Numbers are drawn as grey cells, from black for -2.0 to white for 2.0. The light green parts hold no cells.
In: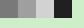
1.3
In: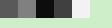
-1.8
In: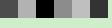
-2.0
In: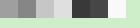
1.1
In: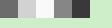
1.9
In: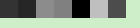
0.2
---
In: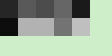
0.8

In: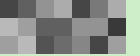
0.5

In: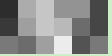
0.5

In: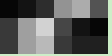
0.5

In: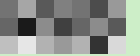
-1.6

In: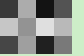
0.3
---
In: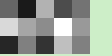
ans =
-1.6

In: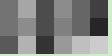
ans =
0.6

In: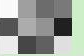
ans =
0.5

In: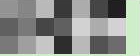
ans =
0.1

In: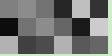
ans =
0.2

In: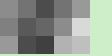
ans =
-0.2
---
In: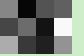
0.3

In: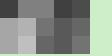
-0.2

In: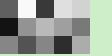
0.7

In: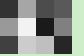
-1.4

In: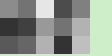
1.0

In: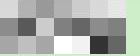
-0.4

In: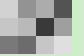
1.5
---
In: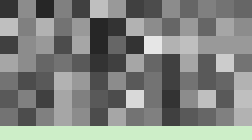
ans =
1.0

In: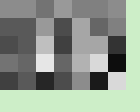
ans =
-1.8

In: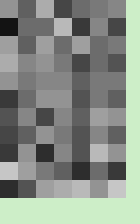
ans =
-1.1

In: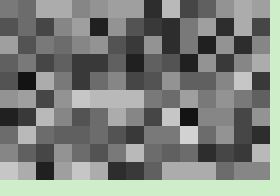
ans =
0.9

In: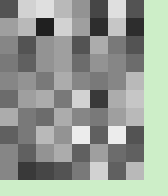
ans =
-0.5
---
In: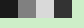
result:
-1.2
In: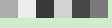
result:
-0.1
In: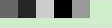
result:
0.4
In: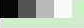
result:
1.9
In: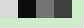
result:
-1.0
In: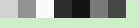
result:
-0.9
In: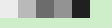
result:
-1.5
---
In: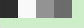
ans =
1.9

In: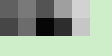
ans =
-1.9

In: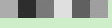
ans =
1.5

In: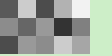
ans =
0.2

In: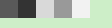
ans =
1.4

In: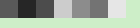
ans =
0.2

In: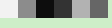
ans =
-1.2

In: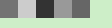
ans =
-1.2
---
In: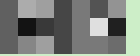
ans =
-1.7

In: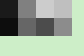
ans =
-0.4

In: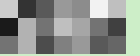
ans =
0.8

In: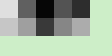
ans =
0.5

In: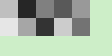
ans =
0.6

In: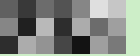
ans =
-1.5

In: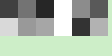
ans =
0.4

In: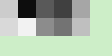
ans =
1.8
